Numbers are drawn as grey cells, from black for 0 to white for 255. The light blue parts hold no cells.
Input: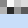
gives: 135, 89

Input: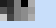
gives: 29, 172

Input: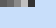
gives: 92, 50

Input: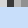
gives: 214, 145

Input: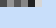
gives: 75, 214

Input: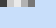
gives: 62, 118
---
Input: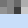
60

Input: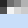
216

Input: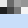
120

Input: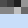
191

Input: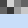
157

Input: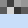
51
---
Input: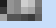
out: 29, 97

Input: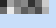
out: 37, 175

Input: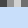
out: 69, 111

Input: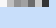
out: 247, 52

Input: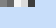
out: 129, 60

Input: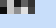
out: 81, 66
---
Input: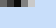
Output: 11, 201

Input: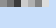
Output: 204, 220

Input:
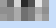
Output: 112, 228

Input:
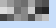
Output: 135, 220

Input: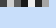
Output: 24, 237

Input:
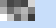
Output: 154, 255

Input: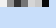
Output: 117, 241

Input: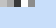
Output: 57, 252

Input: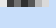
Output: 47, 231

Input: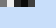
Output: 39, 238
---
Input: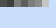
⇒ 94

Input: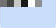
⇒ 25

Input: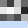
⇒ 102

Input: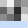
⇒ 152

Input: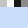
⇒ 139

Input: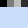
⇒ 44
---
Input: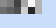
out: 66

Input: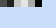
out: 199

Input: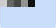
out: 71

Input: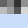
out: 49

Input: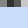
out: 88

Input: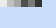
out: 165

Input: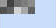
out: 112

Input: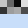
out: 8
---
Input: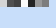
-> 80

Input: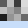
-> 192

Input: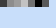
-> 141

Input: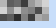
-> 93

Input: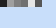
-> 159

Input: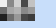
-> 137

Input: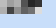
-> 159
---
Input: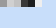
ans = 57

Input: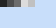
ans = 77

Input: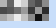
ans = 43

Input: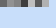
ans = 90

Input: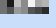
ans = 43

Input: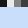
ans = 61

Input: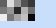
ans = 39

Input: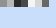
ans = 74
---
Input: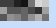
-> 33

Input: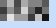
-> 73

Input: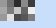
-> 44

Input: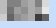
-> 129

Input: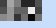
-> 124

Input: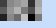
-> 149

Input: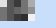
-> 58
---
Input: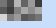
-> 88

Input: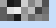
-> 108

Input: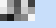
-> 122

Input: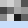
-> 222

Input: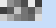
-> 116

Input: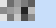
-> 199

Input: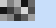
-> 49

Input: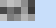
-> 141

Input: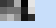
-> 141
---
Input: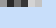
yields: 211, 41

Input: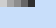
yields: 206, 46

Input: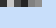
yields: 199, 36

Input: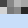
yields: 210, 38

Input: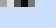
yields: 223, 11

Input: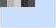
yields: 207, 52

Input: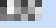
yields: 246, 50

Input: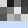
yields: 228, 27
